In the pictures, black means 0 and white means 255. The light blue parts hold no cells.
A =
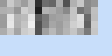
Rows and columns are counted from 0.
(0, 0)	153
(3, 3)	196
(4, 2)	164
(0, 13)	150
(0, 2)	177
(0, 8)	172
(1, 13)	191
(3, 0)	155
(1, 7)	172
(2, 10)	197
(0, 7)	101
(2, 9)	168
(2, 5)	94
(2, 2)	179
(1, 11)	115
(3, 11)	218
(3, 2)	177
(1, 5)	30
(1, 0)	175
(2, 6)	122
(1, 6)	179
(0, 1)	202
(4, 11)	168
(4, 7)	184

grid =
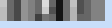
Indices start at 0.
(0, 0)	197
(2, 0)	188
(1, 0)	188
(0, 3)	147
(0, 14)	130
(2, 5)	63
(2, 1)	106
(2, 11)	101
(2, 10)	181
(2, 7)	104
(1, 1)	106
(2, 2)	73
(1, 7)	80
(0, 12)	102

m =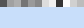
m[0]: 84
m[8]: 53
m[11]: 188

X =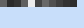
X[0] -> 98
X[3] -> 95
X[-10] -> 43
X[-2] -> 51

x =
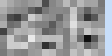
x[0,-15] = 188
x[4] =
[66, 140, 180, 174, 185, 157, 98, 108, 140, 126, 196, 136, 199, 177, 188]
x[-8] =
[188, 168, 152, 144, 156, 163, 77, 134, 149, 186, 144, 184, 163, 164, 120]
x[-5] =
[172, 109, 118, 177, 145, 128, 127, 91, 132, 155, 223, 174, 171, 150, 152]
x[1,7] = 137
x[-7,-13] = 138
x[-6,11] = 123
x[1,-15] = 171
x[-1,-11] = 153
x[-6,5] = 177
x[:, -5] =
[144, 197, 206, 223, 196, 179, 159, 193]
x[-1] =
[121, 150, 132, 128, 153, 157, 193, 186, 144, 136, 193, 170, 205, 176, 158]
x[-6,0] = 150
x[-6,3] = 108
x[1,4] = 99
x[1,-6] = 134
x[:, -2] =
[164, 133, 87, 150, 177, 86, 129, 176]
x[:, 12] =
[163, 98, 53, 171, 199, 15, 102, 205]
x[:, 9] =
[186, 134, 146, 155, 126, 127, 130, 136]
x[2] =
[150, 76, 61, 108, 205, 177, 147, 140, 106, 146, 206, 123, 53, 87, 150]
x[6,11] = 176
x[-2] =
[130, 204, 203, 211, 156, 146, 48, 88, 174, 130, 159, 176, 102, 129, 172]
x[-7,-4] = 137
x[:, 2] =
[152, 138, 61, 118, 180, 149, 203, 132]
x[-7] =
[171, 149, 138, 134, 99, 76, 120, 137, 138, 134, 197, 137, 98, 133, 126]

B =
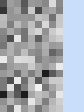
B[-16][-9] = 81
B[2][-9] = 188
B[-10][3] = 159
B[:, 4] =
[153, 201, 147, 191, 197, 172, 175, 145, 213, 202, 127, 187, 192, 167, 230, 183]
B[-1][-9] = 160
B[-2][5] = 185
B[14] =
[144, 180, 147, 130, 230, 185, 127, 182, 207]
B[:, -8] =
[158, 148, 149, 127, 170, 77, 177, 176, 161, 155, 164, 78, 224, 146, 180, 109]
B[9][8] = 234
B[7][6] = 171
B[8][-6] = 217
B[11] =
[122, 78, 235, 109, 187, 88, 154, 203, 203]
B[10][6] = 28
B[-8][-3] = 153
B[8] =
[233, 161, 221, 217, 213, 129, 153, 142, 158]
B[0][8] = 137
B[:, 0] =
[81, 52, 188, 184, 136, 127, 118, 157, 233, 125, 153, 122, 121, 30, 144, 160]
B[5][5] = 95
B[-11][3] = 116
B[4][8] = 223
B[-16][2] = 147
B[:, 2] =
[147, 164, 150, 186, 143, 229, 154, 148, 221, 167, 110, 235, 81, 88, 147, 228]
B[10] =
[153, 164, 110, 164, 127, 164, 28, 92, 136]
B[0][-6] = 88
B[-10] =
[118, 177, 154, 159, 175, 148, 177, 154, 159]
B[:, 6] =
[136, 156, 185, 216, 145, 158, 177, 171, 153, 151, 28, 154, 119, 180, 127, 159]
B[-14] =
[188, 149, 150, 152, 147, 194, 185, 114, 198]
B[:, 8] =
[137, 130, 198, 200, 223, 205, 159, 126, 158, 234, 136, 203, 194, 231, 207, 200]
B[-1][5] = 120

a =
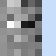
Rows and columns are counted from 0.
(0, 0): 136
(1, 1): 170
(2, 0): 152
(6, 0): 146
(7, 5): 100
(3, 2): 210
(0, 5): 73
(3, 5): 124
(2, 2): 169
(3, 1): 251
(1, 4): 142
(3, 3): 28
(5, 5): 48
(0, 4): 101
